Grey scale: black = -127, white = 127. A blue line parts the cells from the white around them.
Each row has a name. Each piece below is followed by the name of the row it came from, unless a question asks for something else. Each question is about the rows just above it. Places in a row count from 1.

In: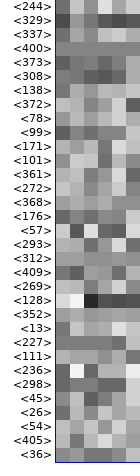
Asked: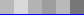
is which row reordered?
<405>
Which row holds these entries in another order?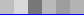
<171>
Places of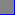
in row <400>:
1 2 3 4 5 6
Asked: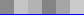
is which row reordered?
<272>
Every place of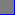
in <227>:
1 2 3 4

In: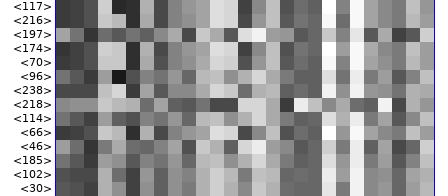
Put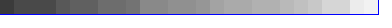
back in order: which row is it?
<218>
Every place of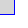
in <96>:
15
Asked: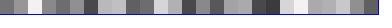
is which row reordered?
<238>

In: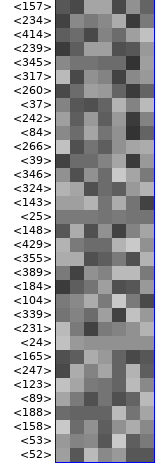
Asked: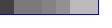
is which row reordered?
<389>
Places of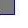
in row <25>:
1 2 3 5
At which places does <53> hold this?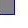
2
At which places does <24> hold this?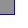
3 4 5 6 7
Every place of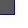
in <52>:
2 6 7

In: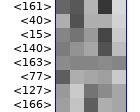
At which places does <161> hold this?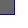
1
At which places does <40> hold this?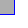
1 3 4
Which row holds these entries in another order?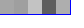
<166>
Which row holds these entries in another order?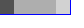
<40>
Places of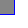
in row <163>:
2 3 5

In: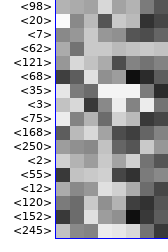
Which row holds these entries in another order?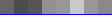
<7>
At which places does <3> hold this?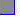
4
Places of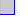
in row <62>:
3 4 7
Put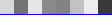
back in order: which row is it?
<245>
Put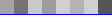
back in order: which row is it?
<2>

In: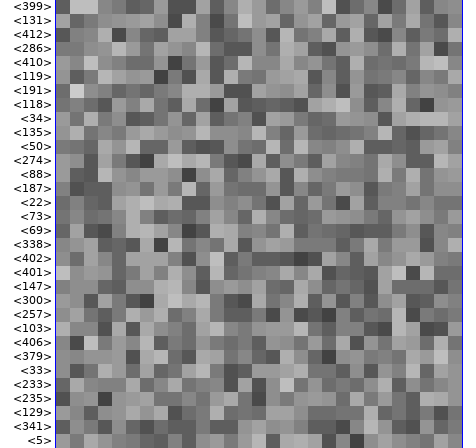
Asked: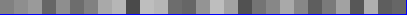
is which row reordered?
<401>
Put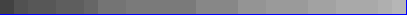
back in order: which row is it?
<338>
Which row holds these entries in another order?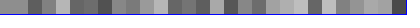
<401>
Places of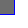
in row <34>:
20
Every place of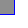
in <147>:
2 3 6 7 12 14 19
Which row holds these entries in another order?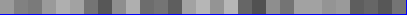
<33>
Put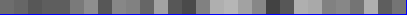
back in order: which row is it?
<69>

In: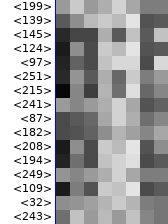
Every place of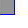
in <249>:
1
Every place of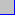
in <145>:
6 8
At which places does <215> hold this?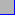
4
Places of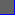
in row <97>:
2
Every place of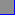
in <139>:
2

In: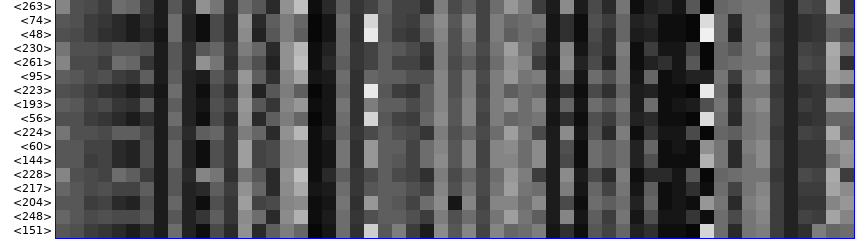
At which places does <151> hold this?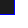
6 8 27
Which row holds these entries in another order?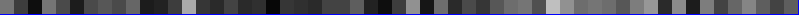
<263>
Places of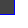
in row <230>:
23 39 46 54

